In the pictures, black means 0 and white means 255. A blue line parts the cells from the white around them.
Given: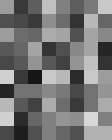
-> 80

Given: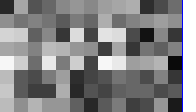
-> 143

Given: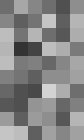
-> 134

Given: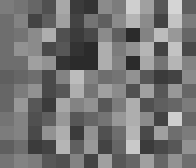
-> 110

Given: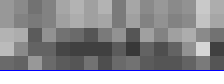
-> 152

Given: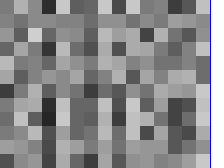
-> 130

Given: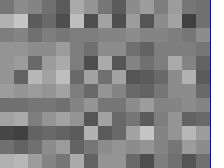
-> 177
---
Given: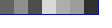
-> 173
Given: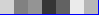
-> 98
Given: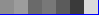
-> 91
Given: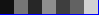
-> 62
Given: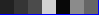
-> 8
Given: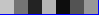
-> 13
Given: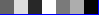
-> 122
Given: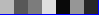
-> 9
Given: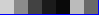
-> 9
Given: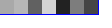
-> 34
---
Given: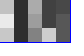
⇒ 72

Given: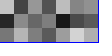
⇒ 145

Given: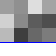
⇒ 164

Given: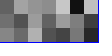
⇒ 191

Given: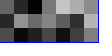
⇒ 140

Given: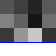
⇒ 89

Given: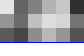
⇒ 48
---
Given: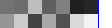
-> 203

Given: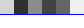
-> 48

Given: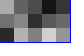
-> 178

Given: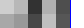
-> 153

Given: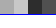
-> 200

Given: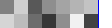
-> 188

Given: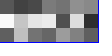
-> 191
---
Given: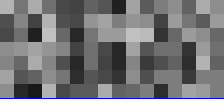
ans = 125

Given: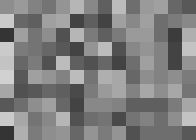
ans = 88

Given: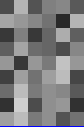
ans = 114

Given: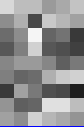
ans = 148

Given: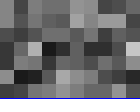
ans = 83

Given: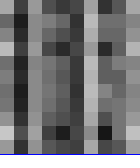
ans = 161

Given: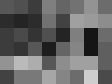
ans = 74

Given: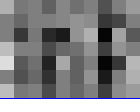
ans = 155
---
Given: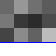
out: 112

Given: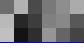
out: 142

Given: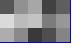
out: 65

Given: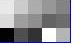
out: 151

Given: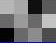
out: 15

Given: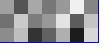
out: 240

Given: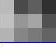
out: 94

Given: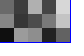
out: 69

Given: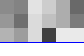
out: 173

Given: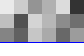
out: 220
